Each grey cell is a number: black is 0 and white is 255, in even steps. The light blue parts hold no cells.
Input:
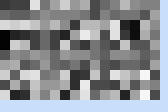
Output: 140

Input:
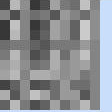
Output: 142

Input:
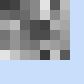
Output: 166

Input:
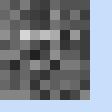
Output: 82

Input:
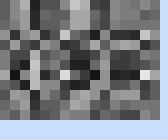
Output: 116
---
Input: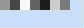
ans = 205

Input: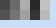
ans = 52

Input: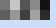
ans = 162

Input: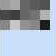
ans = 135

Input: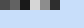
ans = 141

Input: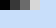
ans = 107

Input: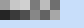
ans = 99

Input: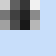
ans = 24

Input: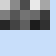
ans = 28

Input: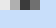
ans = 59
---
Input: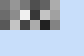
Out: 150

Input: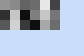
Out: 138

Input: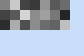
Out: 201

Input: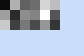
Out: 177

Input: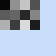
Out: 145

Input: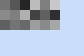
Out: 87
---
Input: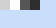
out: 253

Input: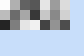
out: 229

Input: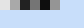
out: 117

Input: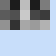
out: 189

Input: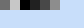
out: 33

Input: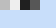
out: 238

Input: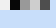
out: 153

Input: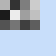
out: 51

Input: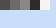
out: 136

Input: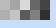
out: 218
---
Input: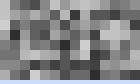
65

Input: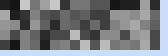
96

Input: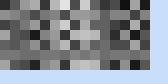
44

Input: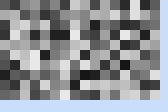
112

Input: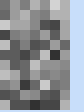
166
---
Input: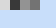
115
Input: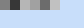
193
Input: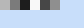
143
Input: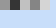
213
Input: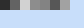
162
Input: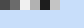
196
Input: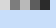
43
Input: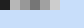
205
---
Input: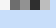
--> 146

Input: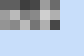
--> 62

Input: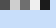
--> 111

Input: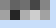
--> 111

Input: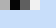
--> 95

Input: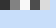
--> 248

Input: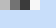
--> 59

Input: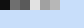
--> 90

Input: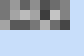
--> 98

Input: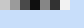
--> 73
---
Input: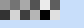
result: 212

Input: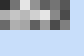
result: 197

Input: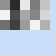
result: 76

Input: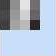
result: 153

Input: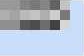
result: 164

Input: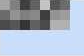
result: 147

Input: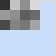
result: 143

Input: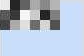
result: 57

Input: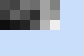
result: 97

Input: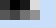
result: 68
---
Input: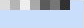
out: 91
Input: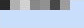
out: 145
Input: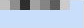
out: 132
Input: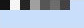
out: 86
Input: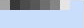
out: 110
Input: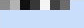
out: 244
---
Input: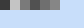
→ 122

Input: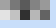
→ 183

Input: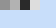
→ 146

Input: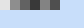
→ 131

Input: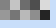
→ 185

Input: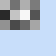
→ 184
